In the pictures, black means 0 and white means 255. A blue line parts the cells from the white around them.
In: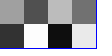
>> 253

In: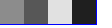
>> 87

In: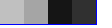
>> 165

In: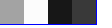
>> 252

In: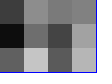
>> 197

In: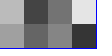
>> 101

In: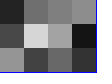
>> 66
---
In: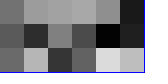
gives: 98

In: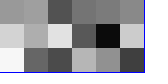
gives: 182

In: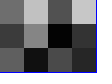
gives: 16

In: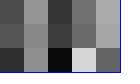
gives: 10

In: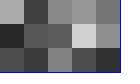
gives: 129

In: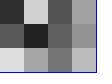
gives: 166

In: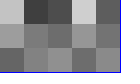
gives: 144

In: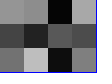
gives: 190

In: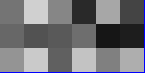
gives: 195
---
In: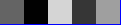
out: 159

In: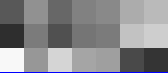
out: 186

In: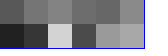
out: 138

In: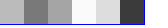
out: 59

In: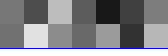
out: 125

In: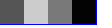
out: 3

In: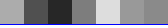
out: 138

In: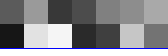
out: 169

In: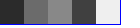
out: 239

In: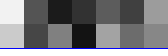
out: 156
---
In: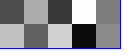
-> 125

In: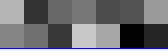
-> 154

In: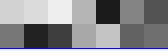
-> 82

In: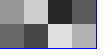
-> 89

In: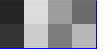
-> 108

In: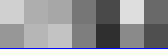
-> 106

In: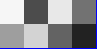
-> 114
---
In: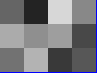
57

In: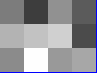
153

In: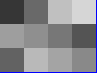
164

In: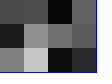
13

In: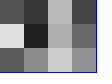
204

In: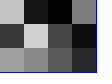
90

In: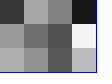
88

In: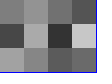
91
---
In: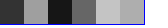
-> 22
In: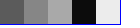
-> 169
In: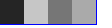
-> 118
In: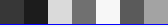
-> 218
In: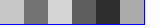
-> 213
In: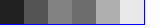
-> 130
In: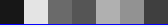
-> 106
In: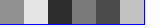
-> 45
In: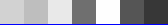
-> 233
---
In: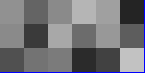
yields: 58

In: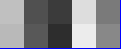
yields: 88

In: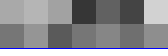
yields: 149

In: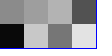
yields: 200

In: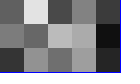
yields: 103

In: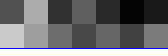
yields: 157

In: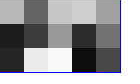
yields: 60
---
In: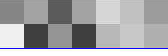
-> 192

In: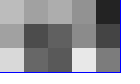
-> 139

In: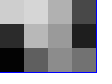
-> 154

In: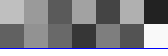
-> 176

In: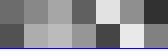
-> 143

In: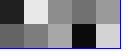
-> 113

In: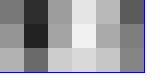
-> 170

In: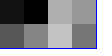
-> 175

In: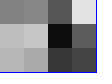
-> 12

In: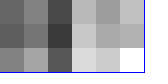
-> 171
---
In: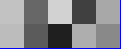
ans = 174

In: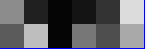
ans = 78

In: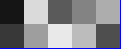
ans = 188

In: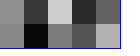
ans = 84

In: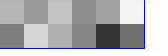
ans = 51

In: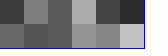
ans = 134

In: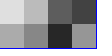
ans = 39

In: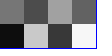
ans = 56

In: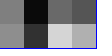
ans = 213

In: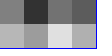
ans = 224
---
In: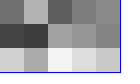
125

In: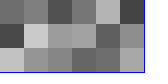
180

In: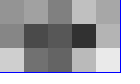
192

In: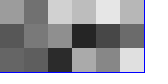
230

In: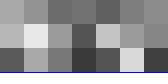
126

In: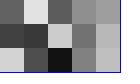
143

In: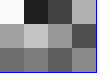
67

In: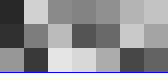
180

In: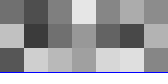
172

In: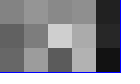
143
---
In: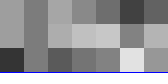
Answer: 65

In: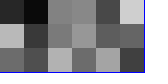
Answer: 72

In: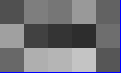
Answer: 153

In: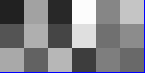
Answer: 134

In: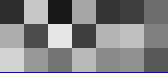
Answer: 61

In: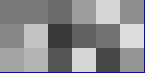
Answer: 214

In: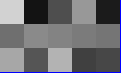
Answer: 152
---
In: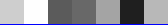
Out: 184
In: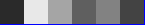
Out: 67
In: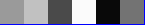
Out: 115
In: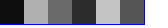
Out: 85
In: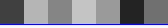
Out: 112
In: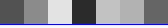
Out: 101
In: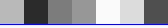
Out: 79
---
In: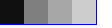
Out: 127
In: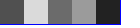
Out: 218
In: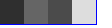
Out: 101
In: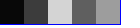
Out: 60
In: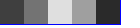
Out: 115
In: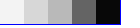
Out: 215
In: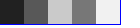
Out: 88
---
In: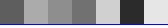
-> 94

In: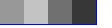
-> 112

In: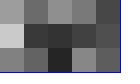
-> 51

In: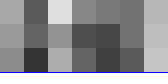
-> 65

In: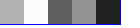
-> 95

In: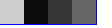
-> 55

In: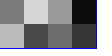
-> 54

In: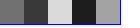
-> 57

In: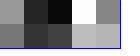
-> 37

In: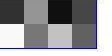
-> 49
